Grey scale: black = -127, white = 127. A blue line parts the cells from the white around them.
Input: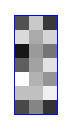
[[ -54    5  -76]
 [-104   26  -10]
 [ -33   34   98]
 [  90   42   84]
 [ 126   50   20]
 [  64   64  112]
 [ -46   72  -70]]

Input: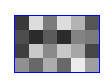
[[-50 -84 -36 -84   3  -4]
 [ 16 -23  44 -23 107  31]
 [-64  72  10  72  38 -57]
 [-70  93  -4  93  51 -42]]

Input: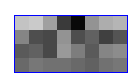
[[   5  -49  -55   19  -49  -30  -63  -43]
 [ -37  -30  -55   25   -2  -37    5   12]
 [ -22   -8  -14  -14  -22  -30  -14   -8]
 [  67   74   32  -69 -118   19   45   53]]

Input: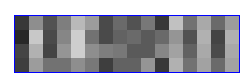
[[-71  14 -45  -1  57  28 -53 -21 -45  -7 -71  65 -13  41 -21  28]
 [-65  28 -13 -13  14  -7 -65 -29 -29  21 -71  49 -13  34 -21  34]
 [-59  49 -59  21  78  14  -1  -7 -37 -37   6  34 -29  41 -53  41]
 [-87  72 -53   6  78 -13 -53 -29 -21 -37 -21  21 -45  49 -59  49]]

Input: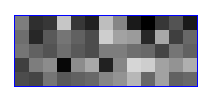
[[ -17  -88  -38  -10  -30  -51   78   34   27  -88   40  -64  -23]
 [  -2  -80  -72   70  -72  -94   62    6 -101 -127  -72  -44 -101]
 [ -51  -58  -10  -38  -30  -23    6   19   55  -23   34  -30  -23]
 [ -10  -30  -44  -17  -38  -51   -2   -2  -17  -23  -58  -10  -30]
 [ -64   -2   12 -120   12   40  -94    6   86   78   34   19   47]]

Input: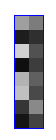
[[ -98  -80]
 [-112  -66]
 [-106  -60]
 [  64  -54]
 [  80  -46]
 [  51  -31]
 [  31   -3]
 [ -73    9]]
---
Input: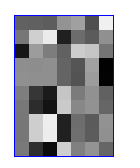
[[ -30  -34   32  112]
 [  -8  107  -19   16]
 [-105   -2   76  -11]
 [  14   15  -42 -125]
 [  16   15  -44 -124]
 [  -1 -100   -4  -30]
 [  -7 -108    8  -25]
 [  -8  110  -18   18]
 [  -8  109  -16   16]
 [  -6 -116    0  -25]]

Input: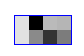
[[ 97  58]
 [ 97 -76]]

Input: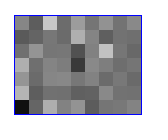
[[   6   72   28   18    9]
 [ -37   -8   47  -32  -16]
 [ -15   -9  -46   65  -23]
 [  47    4  -70   -1  -10]
 [  21    6   -8  -20  -21]
 [  52  -14  -31    9  -14]
 [-111   46   19  -10    3]]

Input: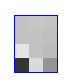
[[ 66  68]
 [ 66  64]
 [101  60]
 [-75  21]]

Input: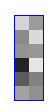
[[ 84]
 [ 11]
 [ 20]
 [-92]
 [-36]
 [ 35]]

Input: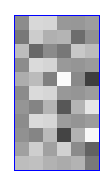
[[ 12  86  23]
 [ -7  48 -18]
 [ 61  11  72]
 [ 12  85  21]
 [ 45   0   9]
 [ 11  86  21]
 [ 21  52  52]
 [ 12  86  20]
 [ 17  58  50]
 [ 32  33  11]
 [ 61  50  51]]

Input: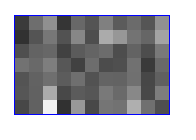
[[-68  16 -23   0 -20  17]
 [-78  -8   7  43 -12  35]
 [-48 -24 -36 -19 -28  -6]
 [-13  -1 -62 -51 -14 -22]
 [-43 -16 -16 -27 -15 -31]
 [-41  43 -36  -6   8  -2]
 [-56 114  24 -10  47 -48]]
